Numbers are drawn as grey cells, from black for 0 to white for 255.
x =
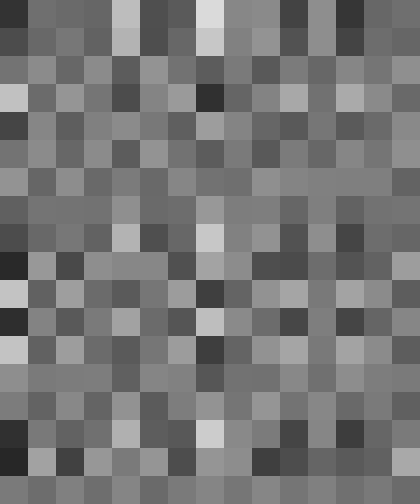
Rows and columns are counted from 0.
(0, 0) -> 51
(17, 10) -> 117
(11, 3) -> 122
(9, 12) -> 83
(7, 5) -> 106
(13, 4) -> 96
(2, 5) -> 147
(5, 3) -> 139
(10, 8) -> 100
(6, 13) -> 127
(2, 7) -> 92
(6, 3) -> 105
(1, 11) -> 142
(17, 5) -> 106
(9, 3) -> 142
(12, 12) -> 163
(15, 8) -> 137
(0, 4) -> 189
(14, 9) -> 149
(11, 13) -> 101
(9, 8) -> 140
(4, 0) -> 69
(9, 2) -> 73
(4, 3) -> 128
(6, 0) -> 147
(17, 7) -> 133
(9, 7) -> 163
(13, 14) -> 122
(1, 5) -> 78
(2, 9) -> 89
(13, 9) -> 113
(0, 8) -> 135
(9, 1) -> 152
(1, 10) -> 82
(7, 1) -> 116
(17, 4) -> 133
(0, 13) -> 103
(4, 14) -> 137

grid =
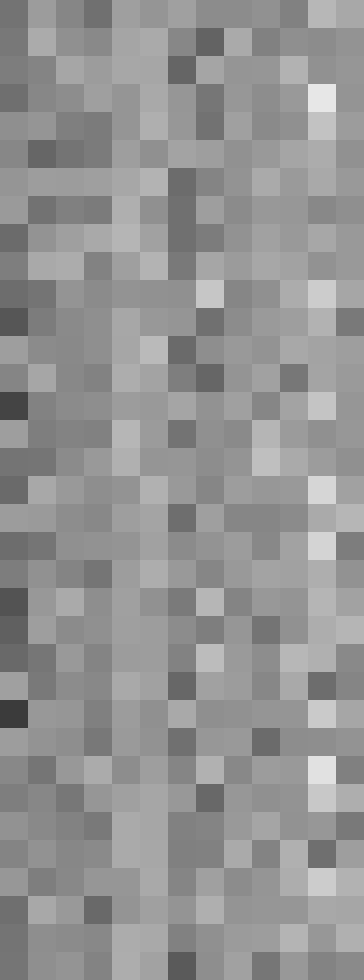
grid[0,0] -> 115
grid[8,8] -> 146
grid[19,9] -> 136
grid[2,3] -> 156
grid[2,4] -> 167
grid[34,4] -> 173
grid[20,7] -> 134
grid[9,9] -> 167
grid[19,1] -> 117
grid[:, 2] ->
[134, 144, 166, 141, 127, 116, 156, 128, 159, 172, 148, 138, 137, 136, 139, 131, 139, 153, 141, 144, 132, 170, 139, 153, 140, 150, 142, 152, 119, 130, 135, 136, 153, 139, 148]
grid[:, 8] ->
[140, 170, 149, 151, 160, 145, 147, 139, 146, 155, 134, 140, 153, 148, 160, 138, 148, 157, 134, 156, 153, 132, 150, 154, 156, 145, 153, 136, 151, 153, 170, 140, 148, 155, 161]
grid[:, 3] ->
[112, 137, 156, 159, 123, 123, 159, 123, 169, 130, 139, 143, 143, 130, 142, 129, 153, 142, 136, 146, 117, 142, 144, 132, 136, 128, 120, 171, 150, 121, 138, 150, 105, 136, 131]
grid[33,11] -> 151
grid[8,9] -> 161
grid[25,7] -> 143
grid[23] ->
[105, 118, 153, 132, 156, 157, 130, 188, 154, 141, 183, 176, 137]
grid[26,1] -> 147
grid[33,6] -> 129
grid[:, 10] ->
[129, 143, 178, 153, 144, 165, 154, 151, 153, 162, 172, 158, 168, 119, 163, 155, 170, 153, 139, 162, 161, 148, 145, 183, 169, 149, 141, 153, 147, 146, 176, 173, 150, 180, 152]
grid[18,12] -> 182
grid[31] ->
[151, 126, 136, 150, 150, 169, 133, 160, 140, 149, 173, 204, 178]
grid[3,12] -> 148
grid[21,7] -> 182
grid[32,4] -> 148
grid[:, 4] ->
[159, 165, 167, 149, 149, 158, 167, 175, 181, 159, 147, 167, 166, 173, 156, 182, 176, 147, 158, 148, 157, 160, 159, 156, 169, 156, 154, 141, 160, 170, 170, 150, 148, 172, 173]
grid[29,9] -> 165
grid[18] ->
[156, 154, 141, 136, 158, 164, 110, 159, 134, 134, 139, 170, 182]
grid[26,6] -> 112
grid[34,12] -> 138
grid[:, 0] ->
[115, 120, 125, 111, 143, 135, 149, 154, 107, 126, 109, 86, 158, 133, 68, 158, 116, 106, 156, 109, 125, 83, 96, 105, 160, 59, 157, 136, 126, 146, 132, 151, 111, 116, 117]
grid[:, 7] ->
[140, 99, 165, 118, 114, 158, 132, 158, 124, 166, 198, 112, 142, 102, 146, 144, 141, 134, 159, 147, 134, 182, 126, 188, 161, 143, 151, 177, 104, 132, 129, 160, 175, 144, 142]
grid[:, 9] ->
[145, 129, 150, 141, 138, 153, 170, 152, 161, 167, 144, 154, 147, 161, 134, 181, 191, 151, 134, 136, 163, 152, 116, 141, 135, 149, 107, 156, 144, 165, 131, 149, 150, 157, 118]

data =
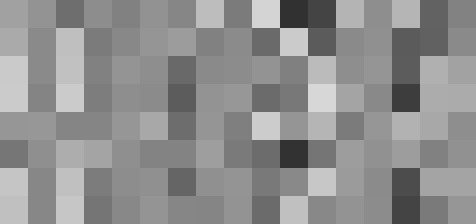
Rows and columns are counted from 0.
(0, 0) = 161
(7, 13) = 140
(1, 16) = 138
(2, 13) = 149
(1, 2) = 191
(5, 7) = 158
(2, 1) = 138
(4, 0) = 150
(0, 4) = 129
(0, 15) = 98
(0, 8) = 123
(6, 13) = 139
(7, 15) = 122
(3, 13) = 137
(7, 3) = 117
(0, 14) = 181
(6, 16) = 164
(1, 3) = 123
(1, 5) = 149
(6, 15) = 164
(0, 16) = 130
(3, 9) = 107
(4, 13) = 150
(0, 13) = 142
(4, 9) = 204
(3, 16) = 171
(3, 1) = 132
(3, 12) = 164
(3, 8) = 151
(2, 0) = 202
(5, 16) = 145
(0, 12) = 180
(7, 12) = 147
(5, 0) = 118

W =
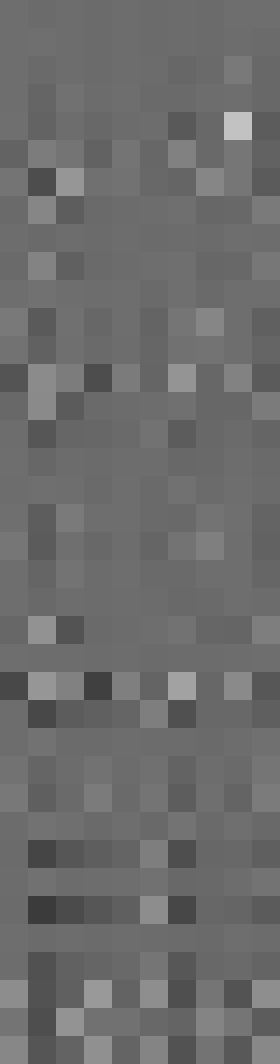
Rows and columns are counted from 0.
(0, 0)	110
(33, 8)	110
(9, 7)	103
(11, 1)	90
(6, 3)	112
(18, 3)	110
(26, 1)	114
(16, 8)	109
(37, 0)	135
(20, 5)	106
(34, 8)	106
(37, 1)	85
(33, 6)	107
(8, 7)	107
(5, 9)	98
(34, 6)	87
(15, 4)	106
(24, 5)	100
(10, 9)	110
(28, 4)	106
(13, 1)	139
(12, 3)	106
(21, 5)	108
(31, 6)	104
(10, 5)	106
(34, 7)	104
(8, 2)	109
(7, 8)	104
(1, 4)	109
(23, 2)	109
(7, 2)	93
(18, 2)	122
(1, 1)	111
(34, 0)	109
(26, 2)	107
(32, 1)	59
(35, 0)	141
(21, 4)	109
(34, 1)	81

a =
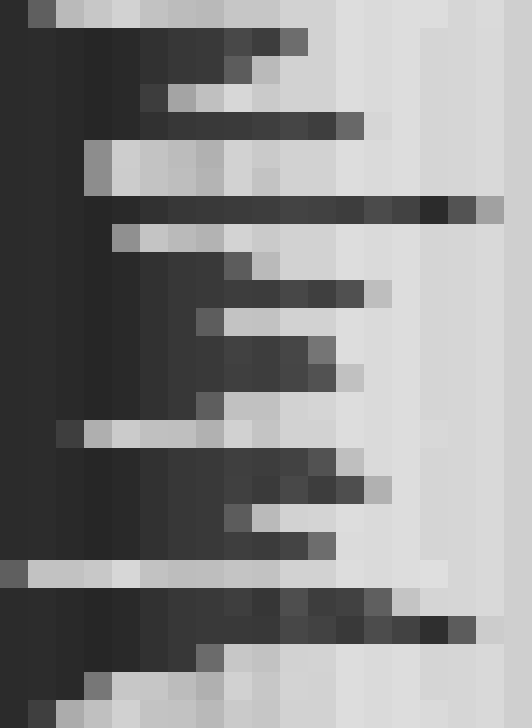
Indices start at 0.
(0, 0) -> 43
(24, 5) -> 198
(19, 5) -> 49
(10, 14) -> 221
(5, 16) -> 214
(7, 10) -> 67
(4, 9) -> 62
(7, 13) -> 75
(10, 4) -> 41
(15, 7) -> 177
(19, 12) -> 219
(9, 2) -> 41
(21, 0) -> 43
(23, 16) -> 214
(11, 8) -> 195
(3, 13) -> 218
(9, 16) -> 214
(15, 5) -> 192
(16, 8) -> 63
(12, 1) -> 44
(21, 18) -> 207
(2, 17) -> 217
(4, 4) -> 41
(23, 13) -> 218
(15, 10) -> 210
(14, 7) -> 94
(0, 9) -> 198
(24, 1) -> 44
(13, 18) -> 207
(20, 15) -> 223
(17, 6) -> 55
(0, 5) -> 194
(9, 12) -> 221
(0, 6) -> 188
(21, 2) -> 41
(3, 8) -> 215
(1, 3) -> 38
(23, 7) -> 107
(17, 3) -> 38

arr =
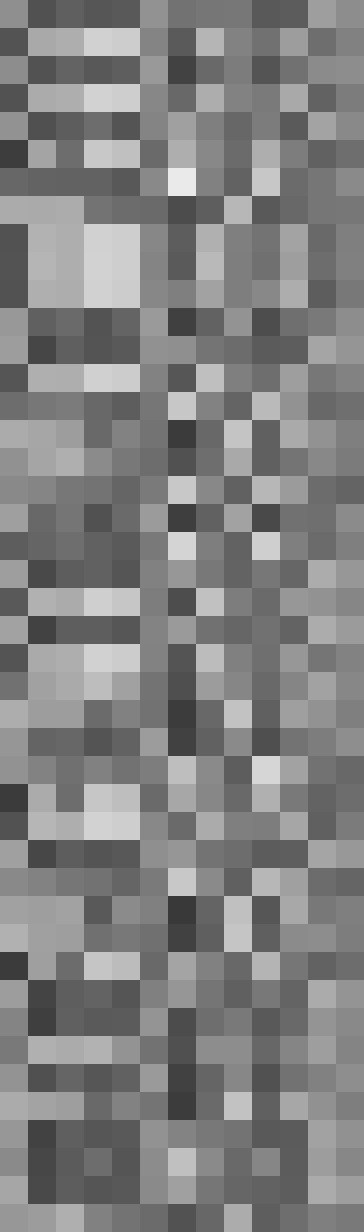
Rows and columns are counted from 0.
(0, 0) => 143
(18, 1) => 104
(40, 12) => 145
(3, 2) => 174
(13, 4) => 204
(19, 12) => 127
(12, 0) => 157
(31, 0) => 137
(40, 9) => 89
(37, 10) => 133
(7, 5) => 106
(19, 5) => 121
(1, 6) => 90
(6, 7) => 129
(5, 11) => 97
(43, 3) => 129
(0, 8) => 119
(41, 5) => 140
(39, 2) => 158
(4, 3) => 109
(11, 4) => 100
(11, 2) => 106
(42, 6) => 160
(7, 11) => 118
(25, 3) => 107
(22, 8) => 102
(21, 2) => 171
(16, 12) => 123
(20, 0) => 158
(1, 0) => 83
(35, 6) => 150
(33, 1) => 160
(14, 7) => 130
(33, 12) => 125
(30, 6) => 150
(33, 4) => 120
